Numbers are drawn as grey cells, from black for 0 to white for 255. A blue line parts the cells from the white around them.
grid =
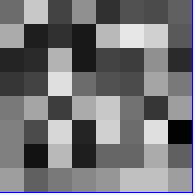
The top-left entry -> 108
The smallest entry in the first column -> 36
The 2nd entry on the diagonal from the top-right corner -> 208
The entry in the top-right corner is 96
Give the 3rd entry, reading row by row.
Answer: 67
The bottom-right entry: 158
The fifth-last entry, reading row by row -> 136
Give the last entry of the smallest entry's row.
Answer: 2
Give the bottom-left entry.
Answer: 158
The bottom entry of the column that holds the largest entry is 192
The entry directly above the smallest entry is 158
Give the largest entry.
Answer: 231
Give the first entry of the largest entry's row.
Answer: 171
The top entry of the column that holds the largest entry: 81
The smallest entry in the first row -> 48

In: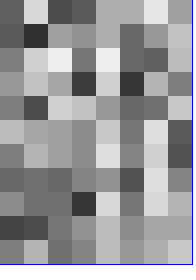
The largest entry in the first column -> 187
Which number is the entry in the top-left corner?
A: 97
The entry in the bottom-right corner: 200
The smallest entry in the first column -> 68
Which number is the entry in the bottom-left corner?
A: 126
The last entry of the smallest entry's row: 193
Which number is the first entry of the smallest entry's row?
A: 91
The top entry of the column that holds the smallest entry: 216
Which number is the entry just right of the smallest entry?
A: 159
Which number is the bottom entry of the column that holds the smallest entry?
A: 179
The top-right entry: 159
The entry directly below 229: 152
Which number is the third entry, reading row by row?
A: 76
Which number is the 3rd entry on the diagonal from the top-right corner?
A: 105
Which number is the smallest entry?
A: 48

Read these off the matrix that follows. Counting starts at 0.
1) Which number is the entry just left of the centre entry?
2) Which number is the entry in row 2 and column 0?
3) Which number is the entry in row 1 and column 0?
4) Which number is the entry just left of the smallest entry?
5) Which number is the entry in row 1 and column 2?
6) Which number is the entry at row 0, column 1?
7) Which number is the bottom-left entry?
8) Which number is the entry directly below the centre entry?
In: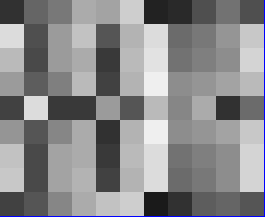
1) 155
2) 186
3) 220
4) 206
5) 155
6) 101
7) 65
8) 179

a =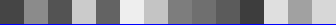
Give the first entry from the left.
69
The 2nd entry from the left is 139
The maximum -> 238
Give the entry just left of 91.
111

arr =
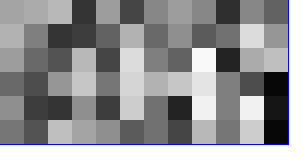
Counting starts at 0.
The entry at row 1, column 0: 177
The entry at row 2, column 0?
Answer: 157
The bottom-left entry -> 119
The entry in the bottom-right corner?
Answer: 7
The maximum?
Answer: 249
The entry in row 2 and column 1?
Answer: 105
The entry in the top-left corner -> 164
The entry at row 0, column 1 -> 171
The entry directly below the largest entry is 228
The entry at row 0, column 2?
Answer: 184
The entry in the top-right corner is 98
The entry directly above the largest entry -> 91

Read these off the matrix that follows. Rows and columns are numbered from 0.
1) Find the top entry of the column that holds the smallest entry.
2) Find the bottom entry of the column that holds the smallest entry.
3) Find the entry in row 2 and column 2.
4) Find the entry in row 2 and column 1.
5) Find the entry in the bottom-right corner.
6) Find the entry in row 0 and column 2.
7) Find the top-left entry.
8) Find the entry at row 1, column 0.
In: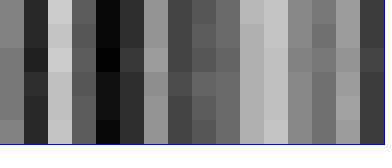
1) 9
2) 9
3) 204
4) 32
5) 61
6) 204
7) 129
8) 129

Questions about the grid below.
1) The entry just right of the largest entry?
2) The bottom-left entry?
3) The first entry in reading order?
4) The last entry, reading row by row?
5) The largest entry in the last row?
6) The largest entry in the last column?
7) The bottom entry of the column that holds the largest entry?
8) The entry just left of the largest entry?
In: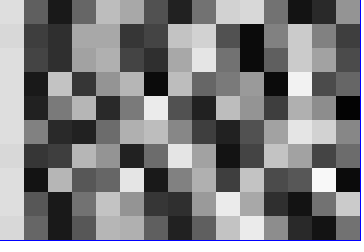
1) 11
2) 216
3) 222
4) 114
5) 235
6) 203
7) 19
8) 87

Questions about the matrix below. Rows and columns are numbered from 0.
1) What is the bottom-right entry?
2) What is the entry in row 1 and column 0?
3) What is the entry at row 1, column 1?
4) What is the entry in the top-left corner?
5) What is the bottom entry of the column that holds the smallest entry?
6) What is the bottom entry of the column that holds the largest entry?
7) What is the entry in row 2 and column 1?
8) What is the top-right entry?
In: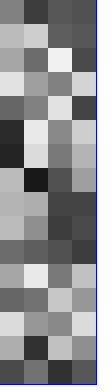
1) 87
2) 187
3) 206
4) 129
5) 114
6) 49
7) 108
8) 81

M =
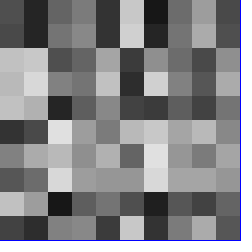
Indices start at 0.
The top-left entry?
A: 79
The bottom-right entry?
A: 86
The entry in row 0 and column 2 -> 100
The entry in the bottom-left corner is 66
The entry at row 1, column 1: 37
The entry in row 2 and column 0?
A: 193
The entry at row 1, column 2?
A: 116
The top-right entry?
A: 73
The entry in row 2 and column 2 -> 79
